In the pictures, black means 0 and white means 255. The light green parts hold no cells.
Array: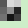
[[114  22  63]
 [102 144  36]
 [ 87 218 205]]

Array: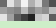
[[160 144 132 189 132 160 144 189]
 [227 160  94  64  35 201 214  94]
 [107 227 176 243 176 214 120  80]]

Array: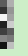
[[ 63  92]
 [133 120]
 [ 50 149]
 [244 162]
 [ 92 175]
 [ 18 190]
 [ 34 205]]

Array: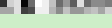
[[165 165 224  63  77 239 239 181 139 193 151 151 181 193 165 209]
 [ 50 209 224   8 108 254 239 193 108 151  93 224 108 139 139 124]]

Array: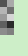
[[ 96  42]
 [181 111]
 [140 127]
 [ 82 169]
 [154 213]]

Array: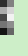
[[ 20 101]
 [ 46 129]
 [117 141]
 [172 213]
 [ 72 242]]

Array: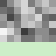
[[156  71 113 185 171 214 113  97]
 [113  97 156 214 199 126 171 185]
 [ 83 140 185 214 126 171 199 156]
 [214 156 185 113 113 156 140 126]
 [140 171 126 185 199 171 126 199]
 [245 214 156  59  97 140 140  97]]
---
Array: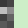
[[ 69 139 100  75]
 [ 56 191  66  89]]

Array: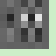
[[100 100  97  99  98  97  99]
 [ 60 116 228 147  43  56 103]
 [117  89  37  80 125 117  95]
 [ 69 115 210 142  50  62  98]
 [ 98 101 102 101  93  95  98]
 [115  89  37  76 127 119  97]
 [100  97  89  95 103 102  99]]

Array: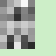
[[132  92 117 186 151 155  43]
 [247 131 126 204 186  79  74]
 [197  78  49 181 131 179 230]
 [166 189 126 207 195  69  48]
 [118 155 135 168 149 195 160]]

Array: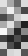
[[219  72 229  32 136  41 195  85]
 [104 160 209 133  39  78  37 223]
 [168 239 119 225 153  37  78 214]
 [225 171  74 172 248  69 208  87]]

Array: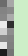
[[167 137 170  47 142 131 127 116]
 [108 131 135 234 207 136 230  28]]

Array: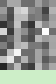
[[147 178 157 165 111 166 164 172 122 167]
 [123  67  94 139 254 155  92 126  91 121]
 [159 127 127 192 104 183 122 165 164 186]
 [109 139 117  51  85  77 120 109 110  61]
 [110 215 188  90 142 100 188 110 178  82]
 [167 200 187 195 168 168 176 245 111 186]
 [168  83  75  88  58 105  82 188 230 116]
 [111 155 125  51 212  78 126  80 190  36]]

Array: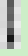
[[217 228 222 235 224 206 232]
 [ 89 102  96 120  73  23 118]
 [218 216 217 214 220 226 214]]

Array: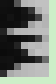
[[193 192 179 180 189 168 190 190 108 189 191]
 [193 175  67 186 189  64 184 193  43 191 190]
 [187  54  24 163 186  23 187 177  22 186 187]
 [182  20  18  27 184  18 175  36  19 183 184]
 [ 86  13  13  16 182  13  35  15  13 108 181]
 [ 16  14  19  14 140  12  15  13  18  17 170]
 [ 17  15  13  14  34  17  14  11  17  14  47]]
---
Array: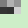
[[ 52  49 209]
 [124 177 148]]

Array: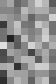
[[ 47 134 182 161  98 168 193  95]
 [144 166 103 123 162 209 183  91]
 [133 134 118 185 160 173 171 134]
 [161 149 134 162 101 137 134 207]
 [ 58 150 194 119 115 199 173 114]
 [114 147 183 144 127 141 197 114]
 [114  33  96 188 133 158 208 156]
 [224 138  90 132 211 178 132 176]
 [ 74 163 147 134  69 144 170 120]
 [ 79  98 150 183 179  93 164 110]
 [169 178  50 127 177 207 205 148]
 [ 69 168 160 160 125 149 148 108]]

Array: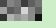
[[ 52 179 151 167 139  19]
 [ 73 132 117  61  96 117]
 [162  91 108 213 137  96]]

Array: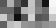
[[ 98 190 202 149 143 128 145 155]
 [ 88 177  92  48 196 119  21 246]
 [105 104  51 181 193 130 108 239]
 [203 124  15  81 210  84  92 199]]

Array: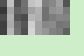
[[ 65 183 114  80 213 163 150 130 124  96]
 [ 82 192  81 113 194 203 127 136 160  84]
 [ 55 164  98 109 162 177 113 146 152 122]
 [ 75 175  85  75 182 173 113 125 134 131]
 [ 64 170 108  86 206 163 135 139 117 120]]

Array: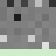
[[128 129 131 133 128 127 223 123]
 [124  48 128  66 129 190 128  50]
 [118 133 122 129 123 127 127 129]
 [118 130  29 124 122 130 112 130]
 [130 127 128 128 134 119 132 128]
 [120 127 114 124 123 142 120 135]
 [208 131 128 134 204 134 124 132]]

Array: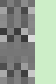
[[137 110 128 101 133]
 [ 97 125 101 139 114]
 [163  86 129  72 179]
 [137 109 128 101 134]
 [141 108 129  97 137]
 [ 58 124  59 174 132]
 [176  67 122  56 219]
 [123 116 122 114 121]
 [119 118 119 118 119]
 [111 121 114 126 116]
 [ 78 126  82 157 120]
 [170  76 126  62 200]]
